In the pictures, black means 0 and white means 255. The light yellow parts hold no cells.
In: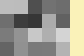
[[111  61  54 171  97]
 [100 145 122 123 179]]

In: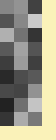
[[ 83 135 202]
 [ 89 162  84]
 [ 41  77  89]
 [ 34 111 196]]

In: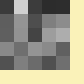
[[ 94 148  78 127 140]
 [137 111 148 138  96]]

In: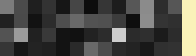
[[ 33  74  18  44  78 105  82  80  60  14 141  52  48]
 [ 54  22  35  32  19  42 105  76  41  35  24  48  50]]

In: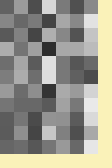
[[134 104 122  68 167 136 226]
 [173 116 160  45 168 169 187]
 [125 172 110 222 120  96  76]
 [117 104 104  90 162 120 233]
 [ 91 143  69 198 128  79 168]]

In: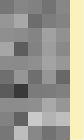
[[150 168 109 125 131]
 [166  93 130 157 137]
 [111 150 111 150 104]
 [140 140 143 169 150]
 [119 189 136 114 128]]

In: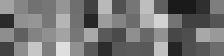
[[ 43 145 150 119 181 113  38 156 132 108 177 211 116  65  65  85]
 [ 65 142 198 126 222 144  89  44  88  91  89 192  36  79  87 109]]
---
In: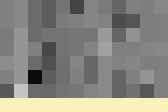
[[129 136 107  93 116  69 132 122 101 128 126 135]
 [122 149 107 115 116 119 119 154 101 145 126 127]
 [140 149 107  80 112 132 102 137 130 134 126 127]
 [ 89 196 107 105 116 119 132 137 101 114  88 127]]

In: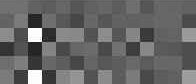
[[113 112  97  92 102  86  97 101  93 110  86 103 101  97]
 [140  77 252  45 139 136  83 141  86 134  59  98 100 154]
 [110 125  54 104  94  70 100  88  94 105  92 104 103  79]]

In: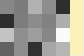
[[135 123 177 142  46]
 [195 143 158 135 251]]

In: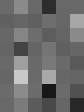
[[106 138 104  45 104 105]
 [103 133 109  93 100 138]
 [105 159 105 121 106  89]
 [107 139 108  23 107  81]]

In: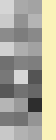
[[213 169 163]
 [139 125 137]
 [112 130 126]
 [ 87 114 103]
 [120 114 148]]

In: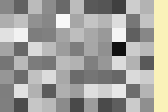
[[135  98 187 140 105 188  89  85  64 205 179]
 [225 242 125 128 164 190 168 153 244  95 135]
 [117 185 124 118 187 178 127 151 220 178  89]
 [126 225 177  91 175 158 222 208 232 109 180]]

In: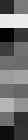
[[ 41 122]
 [  0  54]
 [110 109]
 [110 102]
 [111  48]]

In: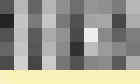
[[ 87 182 100 180 142 110 148 143 123 183]
 [ 82 190  91 170 145  74 238 137  98 125]
 [ 75 209  70 202 117  83 134 140  91 172]]
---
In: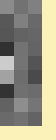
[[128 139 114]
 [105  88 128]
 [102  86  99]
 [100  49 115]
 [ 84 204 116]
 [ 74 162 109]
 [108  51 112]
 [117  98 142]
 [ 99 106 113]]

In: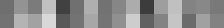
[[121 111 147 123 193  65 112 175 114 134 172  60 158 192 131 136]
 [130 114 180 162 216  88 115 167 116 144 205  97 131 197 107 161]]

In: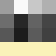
[[176 157 249 200]
 [ 69 109  39  99]
 [ 64  87  28  91]]

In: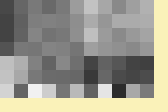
[[177  72 102 121 105 121 156 194 167 137 159]
 [173  67  96 126 129 126 142 171 150 171 171]
 [164  67  98 133 115 120 143 191 155 138 153]
 [151  83 120 118 132 129 117 159 149 144 137]
 [ 64 191 175 129  99 136 111  68  98  86  67]
 [ 76 194 168 120 107 106 103  57 103  75  69]
 [122 211 100 241 205 117 185  98 229  44 168]]

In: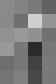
[[ 97 139 131 121]
 [148 137 110 207]
 [113 145 153 144]
 [120 153 120  42]
 [122 110 120  65]
 [120 116 128  72]]

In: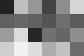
[[214  34 191 150  67 141]
 [ 91  96 103  97  84 111]
 [142 155 219  39 113 102]
 [107 207 241 221 173 193]]
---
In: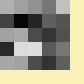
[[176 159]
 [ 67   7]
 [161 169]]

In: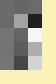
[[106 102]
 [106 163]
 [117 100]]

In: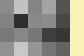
[[139 194]
 [130  45]
 [121 135]]

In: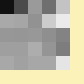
[[ 17  75]
 [169 166]
 [151 150]]

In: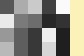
[[ 87 172]
 [234 122]
 [152  94]]

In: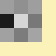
[[158 144]
 [ 27 214]
 [161 124]]
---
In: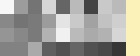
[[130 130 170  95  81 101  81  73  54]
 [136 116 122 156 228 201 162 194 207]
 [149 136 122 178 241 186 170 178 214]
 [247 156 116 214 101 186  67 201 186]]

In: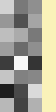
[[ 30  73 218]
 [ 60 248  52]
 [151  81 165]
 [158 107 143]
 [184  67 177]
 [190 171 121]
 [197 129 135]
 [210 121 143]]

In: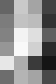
[[101 201 164  66]
 [109 180 164  73]
 [124 194 188  50]
 [130 243 223  95]
 [150 249 209  43]
 [231 172  58  21]]

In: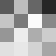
[[ 90 189 102  38]
 [150 237 173 205]
 [197 122 251 136]
 [224 231 211 166]]

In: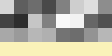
[[ 66  45 198 129 249 242 102  80]
 [168 154 183 176 115 109 147 183]
 [214  94 109  73 129 206 222 141]]

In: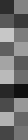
[[ 39  16]
 [ 45 131]
 [ 69 116]
 [ 75 152]
 [ 89  57]
 [ 95 158]
 [164  89]
 [178 102]
 [186 109]
 [199 124]]

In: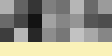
[[ 61 182  39 141 119 194 168 134]
 [106  69  19 162 134 149  85  77]
 [176  99  53 127 113 182 106 155]]
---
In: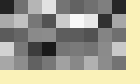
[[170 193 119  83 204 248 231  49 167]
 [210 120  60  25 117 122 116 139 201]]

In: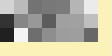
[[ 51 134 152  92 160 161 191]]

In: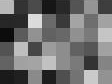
[[ 39  40 219 106  57 164 110 162]
 [ 83 190  70 156 141  98  86 161]
 [ 26  32 138  29  79 115 202 146]]

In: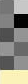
[[130   4]
 [149 105]]

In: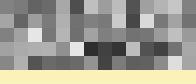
[[165 101 157 123 176 113 128 121 202  71 217 120 163 114]
 [162 171 175 177 144 230  46  65  52 189  82  65 115 168]]

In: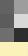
[[ 92 216]]
